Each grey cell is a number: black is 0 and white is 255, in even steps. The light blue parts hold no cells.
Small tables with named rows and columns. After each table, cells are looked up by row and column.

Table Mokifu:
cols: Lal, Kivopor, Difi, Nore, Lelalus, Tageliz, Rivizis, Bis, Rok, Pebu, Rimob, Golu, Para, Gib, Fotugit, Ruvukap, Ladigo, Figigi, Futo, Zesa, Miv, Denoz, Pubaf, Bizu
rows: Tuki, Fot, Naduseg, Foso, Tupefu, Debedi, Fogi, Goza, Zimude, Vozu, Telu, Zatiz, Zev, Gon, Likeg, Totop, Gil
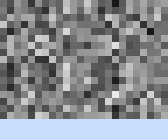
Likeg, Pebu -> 119
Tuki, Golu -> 131
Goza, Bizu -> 168
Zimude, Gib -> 128
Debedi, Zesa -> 92
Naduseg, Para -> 108
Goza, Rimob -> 115
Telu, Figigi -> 175
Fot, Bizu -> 120
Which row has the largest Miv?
Likeg

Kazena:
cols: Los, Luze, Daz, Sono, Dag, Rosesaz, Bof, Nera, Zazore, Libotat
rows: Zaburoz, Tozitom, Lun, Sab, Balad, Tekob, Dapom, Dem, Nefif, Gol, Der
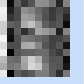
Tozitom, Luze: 34
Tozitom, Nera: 58
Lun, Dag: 153
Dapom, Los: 220
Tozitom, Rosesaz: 105
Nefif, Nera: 84
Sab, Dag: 193
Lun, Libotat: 37

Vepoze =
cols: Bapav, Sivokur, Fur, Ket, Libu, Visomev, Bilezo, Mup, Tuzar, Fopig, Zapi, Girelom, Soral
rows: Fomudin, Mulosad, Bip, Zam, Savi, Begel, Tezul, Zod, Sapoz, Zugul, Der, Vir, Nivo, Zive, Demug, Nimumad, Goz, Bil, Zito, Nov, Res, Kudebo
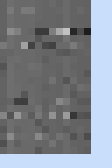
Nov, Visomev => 136
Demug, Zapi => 99
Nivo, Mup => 101
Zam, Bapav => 99
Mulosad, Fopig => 106
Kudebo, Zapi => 103
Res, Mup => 115
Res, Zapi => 99
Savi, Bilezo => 59
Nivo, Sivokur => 110
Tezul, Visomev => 102
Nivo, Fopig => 106
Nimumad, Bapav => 99
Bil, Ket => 105
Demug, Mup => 101
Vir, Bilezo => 101
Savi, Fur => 128
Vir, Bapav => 99
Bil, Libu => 106
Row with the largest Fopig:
Savi

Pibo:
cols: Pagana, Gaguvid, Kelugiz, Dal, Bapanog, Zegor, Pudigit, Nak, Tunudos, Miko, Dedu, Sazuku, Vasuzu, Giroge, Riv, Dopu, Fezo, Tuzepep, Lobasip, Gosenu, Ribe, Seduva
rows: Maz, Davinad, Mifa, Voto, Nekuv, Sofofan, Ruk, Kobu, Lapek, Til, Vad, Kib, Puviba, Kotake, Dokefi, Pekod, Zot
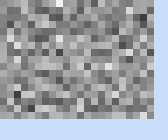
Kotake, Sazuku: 119
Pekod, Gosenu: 116
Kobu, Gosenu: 128
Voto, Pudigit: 200
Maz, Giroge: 97
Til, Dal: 117
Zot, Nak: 180
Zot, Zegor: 153
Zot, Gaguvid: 170
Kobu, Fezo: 162
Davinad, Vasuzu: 176
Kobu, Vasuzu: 187
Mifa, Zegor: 162
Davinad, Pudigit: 93
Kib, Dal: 118
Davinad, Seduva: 106
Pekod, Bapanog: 70
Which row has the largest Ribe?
Zot

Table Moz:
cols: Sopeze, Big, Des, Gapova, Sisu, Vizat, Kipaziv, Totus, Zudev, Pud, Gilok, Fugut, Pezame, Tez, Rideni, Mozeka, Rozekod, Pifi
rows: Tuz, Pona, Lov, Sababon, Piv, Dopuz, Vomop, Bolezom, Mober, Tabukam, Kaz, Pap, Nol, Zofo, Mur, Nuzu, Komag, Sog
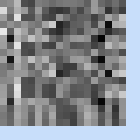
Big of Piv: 96
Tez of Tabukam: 144
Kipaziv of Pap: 117
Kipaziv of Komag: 110
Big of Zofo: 102
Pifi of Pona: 63
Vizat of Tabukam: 154
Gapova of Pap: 79
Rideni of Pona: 132
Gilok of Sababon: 94
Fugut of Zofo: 88
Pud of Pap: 144
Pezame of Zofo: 98
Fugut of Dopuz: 154
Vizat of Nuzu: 161
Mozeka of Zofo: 184
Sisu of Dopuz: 193

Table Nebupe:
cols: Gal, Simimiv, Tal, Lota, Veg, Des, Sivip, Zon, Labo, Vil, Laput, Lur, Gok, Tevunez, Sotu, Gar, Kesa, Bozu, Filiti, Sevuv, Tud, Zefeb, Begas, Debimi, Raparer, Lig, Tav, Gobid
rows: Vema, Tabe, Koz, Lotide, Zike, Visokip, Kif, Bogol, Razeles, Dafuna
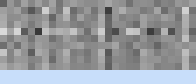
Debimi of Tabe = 109
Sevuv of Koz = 131
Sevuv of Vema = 140
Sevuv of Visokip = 119
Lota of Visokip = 147
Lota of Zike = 91
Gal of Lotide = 172
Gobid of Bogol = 149
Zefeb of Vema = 140
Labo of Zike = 178
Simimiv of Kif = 147
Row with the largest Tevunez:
Zike

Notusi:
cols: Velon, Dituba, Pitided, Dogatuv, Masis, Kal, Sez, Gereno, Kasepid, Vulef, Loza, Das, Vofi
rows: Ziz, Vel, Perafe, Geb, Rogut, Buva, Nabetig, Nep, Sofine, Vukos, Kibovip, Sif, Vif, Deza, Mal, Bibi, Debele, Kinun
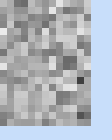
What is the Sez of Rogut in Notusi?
220
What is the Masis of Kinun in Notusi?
156
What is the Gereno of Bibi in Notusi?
148
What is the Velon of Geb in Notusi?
134
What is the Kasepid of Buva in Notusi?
208
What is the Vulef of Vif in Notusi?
225
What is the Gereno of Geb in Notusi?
168
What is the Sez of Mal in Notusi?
198

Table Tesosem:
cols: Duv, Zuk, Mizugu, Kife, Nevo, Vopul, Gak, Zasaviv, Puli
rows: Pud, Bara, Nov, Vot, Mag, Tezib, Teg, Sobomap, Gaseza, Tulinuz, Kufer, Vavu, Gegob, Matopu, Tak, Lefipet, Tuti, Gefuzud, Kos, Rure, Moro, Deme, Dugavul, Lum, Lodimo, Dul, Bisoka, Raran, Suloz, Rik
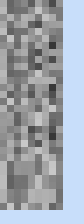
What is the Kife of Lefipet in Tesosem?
155
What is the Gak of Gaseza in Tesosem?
126
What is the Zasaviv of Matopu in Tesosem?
80
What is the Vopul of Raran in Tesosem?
173
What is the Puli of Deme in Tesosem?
111
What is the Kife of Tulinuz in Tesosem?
172
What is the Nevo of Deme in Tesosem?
168
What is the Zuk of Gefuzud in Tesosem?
153
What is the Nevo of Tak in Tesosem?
145
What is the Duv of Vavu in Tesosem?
175

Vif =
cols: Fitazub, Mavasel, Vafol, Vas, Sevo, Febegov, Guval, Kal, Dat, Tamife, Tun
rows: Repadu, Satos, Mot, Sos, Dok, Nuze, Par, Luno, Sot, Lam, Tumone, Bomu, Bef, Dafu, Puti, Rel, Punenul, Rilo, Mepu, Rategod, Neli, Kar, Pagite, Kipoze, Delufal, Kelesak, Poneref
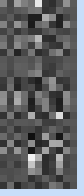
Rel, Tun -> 91
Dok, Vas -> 77
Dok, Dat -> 71
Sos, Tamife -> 139
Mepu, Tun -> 83
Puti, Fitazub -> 145
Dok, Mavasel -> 91
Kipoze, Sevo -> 197
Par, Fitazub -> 122
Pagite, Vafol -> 79
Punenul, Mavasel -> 120
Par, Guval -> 78
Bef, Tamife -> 50

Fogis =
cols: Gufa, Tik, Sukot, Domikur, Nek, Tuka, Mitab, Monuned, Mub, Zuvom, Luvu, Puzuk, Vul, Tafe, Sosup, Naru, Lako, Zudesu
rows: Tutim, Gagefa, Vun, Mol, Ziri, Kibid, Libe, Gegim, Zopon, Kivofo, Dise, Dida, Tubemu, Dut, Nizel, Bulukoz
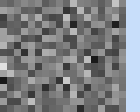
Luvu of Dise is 111
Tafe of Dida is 129
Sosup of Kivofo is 90
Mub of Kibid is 140
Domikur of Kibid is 79
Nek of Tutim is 124
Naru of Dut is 83
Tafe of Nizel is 108
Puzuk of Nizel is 149
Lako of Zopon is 107
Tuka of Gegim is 67
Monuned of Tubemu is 92
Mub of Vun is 78
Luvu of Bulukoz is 128
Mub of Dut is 134
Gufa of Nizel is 155
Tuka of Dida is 140
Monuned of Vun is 71

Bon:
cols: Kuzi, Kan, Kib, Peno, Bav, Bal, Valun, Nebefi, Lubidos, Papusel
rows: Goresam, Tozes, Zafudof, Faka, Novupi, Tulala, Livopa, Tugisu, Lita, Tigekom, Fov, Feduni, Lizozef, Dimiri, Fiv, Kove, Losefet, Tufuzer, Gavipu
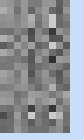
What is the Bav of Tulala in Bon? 82
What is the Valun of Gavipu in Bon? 111
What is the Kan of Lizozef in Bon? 129
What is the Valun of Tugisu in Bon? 151
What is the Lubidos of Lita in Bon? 154
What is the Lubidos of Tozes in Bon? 91
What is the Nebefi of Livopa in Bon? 203
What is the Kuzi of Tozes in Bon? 173
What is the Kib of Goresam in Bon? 127
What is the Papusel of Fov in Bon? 129
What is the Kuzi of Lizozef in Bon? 126
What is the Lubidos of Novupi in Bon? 148
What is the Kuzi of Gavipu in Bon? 103
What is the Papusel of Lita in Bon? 147

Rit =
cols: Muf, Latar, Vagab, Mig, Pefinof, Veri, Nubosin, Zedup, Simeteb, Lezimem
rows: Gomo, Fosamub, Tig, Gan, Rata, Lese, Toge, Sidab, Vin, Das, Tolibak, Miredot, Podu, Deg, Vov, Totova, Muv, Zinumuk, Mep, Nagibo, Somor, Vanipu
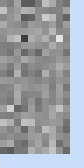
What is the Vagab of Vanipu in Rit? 120
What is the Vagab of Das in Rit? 155
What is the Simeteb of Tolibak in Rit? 158
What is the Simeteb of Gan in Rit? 126
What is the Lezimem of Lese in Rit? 132
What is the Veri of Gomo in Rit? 121
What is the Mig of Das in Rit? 121
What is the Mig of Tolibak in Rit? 117
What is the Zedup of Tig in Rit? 185
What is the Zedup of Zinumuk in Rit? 153
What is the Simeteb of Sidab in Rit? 145
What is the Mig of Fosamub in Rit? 178
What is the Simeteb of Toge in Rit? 147

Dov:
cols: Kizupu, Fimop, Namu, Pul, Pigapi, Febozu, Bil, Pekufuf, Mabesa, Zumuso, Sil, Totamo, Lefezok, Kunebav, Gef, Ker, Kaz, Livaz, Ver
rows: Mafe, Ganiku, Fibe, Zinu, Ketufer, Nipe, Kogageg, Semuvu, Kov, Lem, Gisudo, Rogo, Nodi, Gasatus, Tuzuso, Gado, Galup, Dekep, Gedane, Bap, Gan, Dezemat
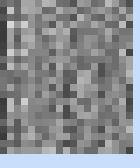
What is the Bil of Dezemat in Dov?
181
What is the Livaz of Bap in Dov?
143
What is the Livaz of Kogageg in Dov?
127
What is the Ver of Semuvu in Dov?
69
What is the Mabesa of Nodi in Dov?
149
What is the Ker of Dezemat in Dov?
167
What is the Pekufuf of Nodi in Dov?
89
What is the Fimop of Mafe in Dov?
118
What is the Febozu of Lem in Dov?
107
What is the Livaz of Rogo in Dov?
111
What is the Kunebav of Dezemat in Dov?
108
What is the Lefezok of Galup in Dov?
165

